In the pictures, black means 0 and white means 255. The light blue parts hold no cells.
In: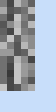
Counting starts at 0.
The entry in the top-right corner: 98
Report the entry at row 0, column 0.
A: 127
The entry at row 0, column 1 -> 71
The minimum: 57
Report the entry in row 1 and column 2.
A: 98
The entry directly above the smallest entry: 71
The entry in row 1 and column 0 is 168
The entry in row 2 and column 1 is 71
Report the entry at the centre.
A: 86
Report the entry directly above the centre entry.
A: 98
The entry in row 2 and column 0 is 113
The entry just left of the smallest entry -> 113
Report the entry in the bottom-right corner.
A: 168
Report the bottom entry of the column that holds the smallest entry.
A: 71
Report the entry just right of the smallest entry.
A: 196

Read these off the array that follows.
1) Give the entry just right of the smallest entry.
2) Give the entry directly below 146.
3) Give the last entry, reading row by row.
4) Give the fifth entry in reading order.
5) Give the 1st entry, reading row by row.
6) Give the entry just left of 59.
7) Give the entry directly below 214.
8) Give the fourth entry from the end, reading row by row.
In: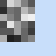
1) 43
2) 240
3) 130
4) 88
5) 74
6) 103
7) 115
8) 30

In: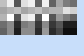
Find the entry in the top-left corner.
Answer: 192
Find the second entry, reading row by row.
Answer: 240
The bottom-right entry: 14
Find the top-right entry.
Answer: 110
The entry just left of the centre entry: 240
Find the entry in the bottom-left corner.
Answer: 98
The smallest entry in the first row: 86
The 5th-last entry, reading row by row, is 153
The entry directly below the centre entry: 56
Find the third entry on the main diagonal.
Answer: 86

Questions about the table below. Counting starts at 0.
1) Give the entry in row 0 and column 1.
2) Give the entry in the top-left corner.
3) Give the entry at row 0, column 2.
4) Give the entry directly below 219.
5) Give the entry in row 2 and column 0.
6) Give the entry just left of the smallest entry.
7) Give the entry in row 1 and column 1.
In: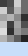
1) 79
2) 63
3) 207
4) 179
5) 163
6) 92
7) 92

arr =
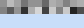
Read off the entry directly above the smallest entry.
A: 162
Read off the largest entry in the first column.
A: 146
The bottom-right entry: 78
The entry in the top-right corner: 174
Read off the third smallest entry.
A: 65
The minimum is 35
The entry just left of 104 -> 146

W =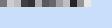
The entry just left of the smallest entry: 190
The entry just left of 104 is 89
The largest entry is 231

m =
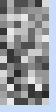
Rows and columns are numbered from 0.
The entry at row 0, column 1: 175
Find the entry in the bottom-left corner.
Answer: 175
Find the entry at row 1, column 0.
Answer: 66
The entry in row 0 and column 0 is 79
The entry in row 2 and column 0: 161
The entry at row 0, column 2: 79
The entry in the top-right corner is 217
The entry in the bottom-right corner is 204
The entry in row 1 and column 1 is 161
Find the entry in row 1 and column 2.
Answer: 107
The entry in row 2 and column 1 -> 217
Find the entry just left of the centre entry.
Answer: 107
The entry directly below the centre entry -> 217
